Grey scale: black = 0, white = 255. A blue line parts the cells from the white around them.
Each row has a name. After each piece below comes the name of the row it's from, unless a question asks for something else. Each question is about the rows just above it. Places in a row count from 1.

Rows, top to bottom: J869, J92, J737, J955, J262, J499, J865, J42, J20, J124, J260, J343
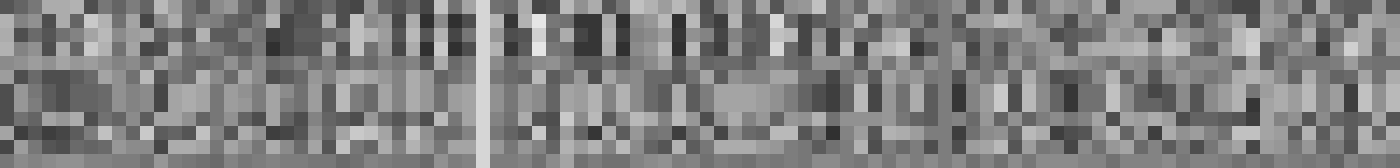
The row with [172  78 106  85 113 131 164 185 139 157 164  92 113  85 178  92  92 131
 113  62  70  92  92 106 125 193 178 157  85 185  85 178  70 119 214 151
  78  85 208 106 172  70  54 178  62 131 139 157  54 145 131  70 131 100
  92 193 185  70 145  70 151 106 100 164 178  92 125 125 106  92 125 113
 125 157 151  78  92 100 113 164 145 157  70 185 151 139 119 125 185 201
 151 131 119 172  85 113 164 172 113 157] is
J737
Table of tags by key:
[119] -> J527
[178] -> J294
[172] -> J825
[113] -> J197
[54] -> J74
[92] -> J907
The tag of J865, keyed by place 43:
J294
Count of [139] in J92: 5
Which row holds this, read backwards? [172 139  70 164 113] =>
J92
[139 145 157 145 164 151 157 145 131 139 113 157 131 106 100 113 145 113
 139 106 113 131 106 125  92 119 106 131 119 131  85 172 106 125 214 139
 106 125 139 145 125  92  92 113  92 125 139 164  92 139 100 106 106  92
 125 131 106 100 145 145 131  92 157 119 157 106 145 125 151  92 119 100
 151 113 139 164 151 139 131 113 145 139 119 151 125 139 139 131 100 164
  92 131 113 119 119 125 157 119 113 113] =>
J262

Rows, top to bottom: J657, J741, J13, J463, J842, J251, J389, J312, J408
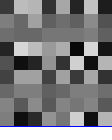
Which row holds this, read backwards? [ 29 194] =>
J657
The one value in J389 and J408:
[126]
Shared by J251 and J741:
[161]
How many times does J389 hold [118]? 0

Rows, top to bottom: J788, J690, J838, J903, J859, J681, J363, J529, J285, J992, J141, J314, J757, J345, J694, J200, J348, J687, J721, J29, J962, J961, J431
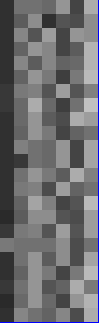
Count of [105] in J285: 1
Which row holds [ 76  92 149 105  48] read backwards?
J285
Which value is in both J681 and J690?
[48]
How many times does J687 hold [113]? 4
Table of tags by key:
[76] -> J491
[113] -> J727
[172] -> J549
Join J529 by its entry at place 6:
J727
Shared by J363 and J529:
[56]

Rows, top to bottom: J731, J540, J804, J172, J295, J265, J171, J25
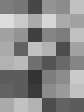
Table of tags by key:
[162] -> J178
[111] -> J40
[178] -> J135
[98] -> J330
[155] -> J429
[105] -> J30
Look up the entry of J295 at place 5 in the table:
J30
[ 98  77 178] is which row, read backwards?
J25
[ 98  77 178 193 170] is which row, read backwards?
J25
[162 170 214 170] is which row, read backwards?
J540

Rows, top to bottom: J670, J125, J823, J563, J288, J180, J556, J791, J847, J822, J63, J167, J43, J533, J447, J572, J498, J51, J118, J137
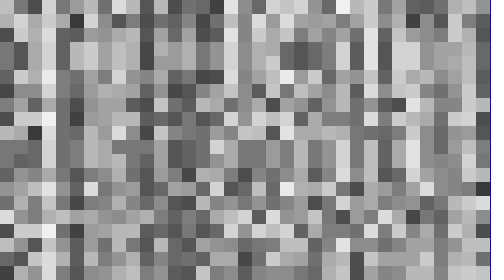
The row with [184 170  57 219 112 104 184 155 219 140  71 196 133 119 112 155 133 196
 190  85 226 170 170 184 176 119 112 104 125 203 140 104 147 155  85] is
J822
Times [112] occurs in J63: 2
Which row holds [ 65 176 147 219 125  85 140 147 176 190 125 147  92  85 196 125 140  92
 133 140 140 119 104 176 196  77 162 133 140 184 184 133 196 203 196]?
J137
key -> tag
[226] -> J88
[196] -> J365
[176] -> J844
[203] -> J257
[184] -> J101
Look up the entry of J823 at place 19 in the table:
J257

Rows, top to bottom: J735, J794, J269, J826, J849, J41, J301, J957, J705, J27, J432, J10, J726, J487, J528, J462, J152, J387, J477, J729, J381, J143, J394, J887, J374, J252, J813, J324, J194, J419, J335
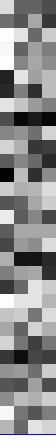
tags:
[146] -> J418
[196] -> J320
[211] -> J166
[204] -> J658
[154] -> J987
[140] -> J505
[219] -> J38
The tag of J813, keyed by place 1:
J418
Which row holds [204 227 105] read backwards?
J381
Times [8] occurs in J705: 2
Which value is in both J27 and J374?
[211]
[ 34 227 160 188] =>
J41
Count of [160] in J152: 0
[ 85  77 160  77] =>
J324

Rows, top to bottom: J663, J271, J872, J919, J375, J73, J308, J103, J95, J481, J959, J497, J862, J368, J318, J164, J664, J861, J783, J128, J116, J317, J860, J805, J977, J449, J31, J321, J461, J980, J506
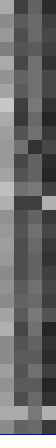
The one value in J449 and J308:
[91]
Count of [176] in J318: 2
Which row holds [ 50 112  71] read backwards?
J375
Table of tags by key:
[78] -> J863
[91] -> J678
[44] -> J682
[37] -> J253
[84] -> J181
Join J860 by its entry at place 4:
J181
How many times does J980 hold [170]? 2

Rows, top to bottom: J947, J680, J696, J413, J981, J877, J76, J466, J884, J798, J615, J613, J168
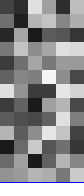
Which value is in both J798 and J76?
[230]
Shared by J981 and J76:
[60]
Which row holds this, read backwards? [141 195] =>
J413
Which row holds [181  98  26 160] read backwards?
J613
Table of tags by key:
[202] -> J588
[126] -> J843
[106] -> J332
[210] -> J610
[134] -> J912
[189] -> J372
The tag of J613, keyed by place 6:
J912

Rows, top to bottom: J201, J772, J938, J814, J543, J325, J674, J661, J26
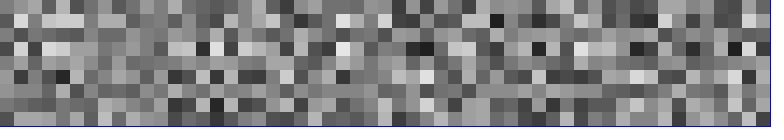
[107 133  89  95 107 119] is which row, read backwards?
J938
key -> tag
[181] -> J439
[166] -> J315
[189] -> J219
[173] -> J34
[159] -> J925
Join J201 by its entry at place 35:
J34
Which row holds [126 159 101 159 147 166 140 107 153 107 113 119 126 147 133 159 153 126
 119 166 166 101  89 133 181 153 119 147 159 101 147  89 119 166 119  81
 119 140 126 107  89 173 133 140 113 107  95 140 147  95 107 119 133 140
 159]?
J543
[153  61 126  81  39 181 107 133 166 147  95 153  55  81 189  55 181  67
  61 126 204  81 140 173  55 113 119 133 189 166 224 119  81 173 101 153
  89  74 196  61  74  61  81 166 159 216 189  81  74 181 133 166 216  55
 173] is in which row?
J325

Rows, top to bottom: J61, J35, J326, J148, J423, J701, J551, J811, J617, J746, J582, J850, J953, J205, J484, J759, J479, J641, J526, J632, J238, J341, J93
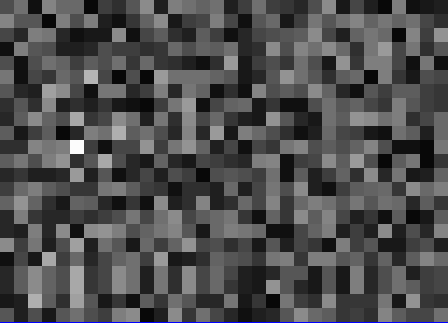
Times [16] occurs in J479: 3
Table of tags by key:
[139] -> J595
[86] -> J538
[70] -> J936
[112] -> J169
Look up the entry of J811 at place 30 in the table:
J538
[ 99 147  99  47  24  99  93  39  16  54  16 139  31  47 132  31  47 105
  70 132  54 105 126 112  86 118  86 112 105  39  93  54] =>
J484

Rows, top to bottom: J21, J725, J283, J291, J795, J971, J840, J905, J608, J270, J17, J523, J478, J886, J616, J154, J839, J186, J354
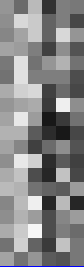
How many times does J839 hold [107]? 1
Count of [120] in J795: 1

